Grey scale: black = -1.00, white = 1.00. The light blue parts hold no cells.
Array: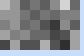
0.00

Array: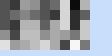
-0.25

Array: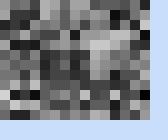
0.20

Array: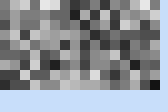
0.62

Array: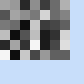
0.03

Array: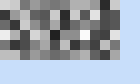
-0.32
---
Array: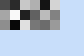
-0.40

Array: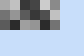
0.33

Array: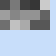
-0.41

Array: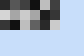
-0.68

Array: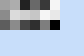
0.26

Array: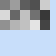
-0.02

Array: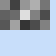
0.10

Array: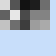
0.71

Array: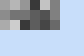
0.26
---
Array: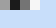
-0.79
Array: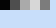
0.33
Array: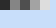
-0.38
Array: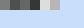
-0.58
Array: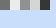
0.14
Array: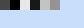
-0.81
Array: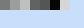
-0.33
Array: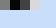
-0.95
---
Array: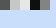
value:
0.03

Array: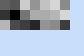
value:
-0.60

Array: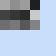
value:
-0.58

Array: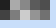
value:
-0.39

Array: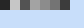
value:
-0.35

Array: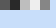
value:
0.05

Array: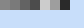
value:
-0.22

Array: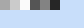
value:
0.03

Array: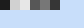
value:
-0.32

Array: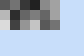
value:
-0.57
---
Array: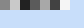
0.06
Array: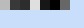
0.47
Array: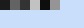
-0.79
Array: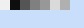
0.88
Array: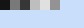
-0.84
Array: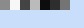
0.09
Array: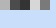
0.42
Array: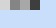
0.67
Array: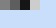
0.00
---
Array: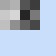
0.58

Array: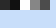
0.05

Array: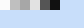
0.77

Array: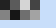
0.28

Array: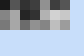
0.57

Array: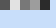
0.23

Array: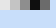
0.54

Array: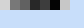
0.56

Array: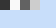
0.61

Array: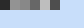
0.15
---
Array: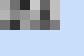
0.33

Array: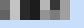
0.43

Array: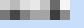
0.54

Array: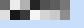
-0.36

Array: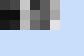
-0.07

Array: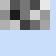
-0.07

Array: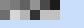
0.15
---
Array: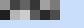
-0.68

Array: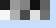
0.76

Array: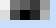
-0.71

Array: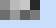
-0.23

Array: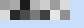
0.80

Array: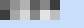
0.78

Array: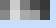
0.25

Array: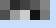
-0.86

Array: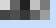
-0.22

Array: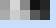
-0.31
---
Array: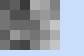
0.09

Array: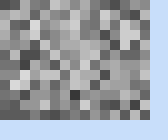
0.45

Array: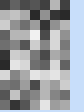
-0.68

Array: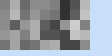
0.53

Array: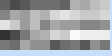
0.68

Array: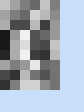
0.09

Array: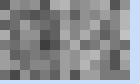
0.42
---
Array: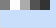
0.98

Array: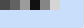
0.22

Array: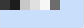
0.57

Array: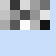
-0.32

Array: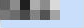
-0.42

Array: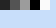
-0.34

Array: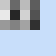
0.20

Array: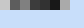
-0.53
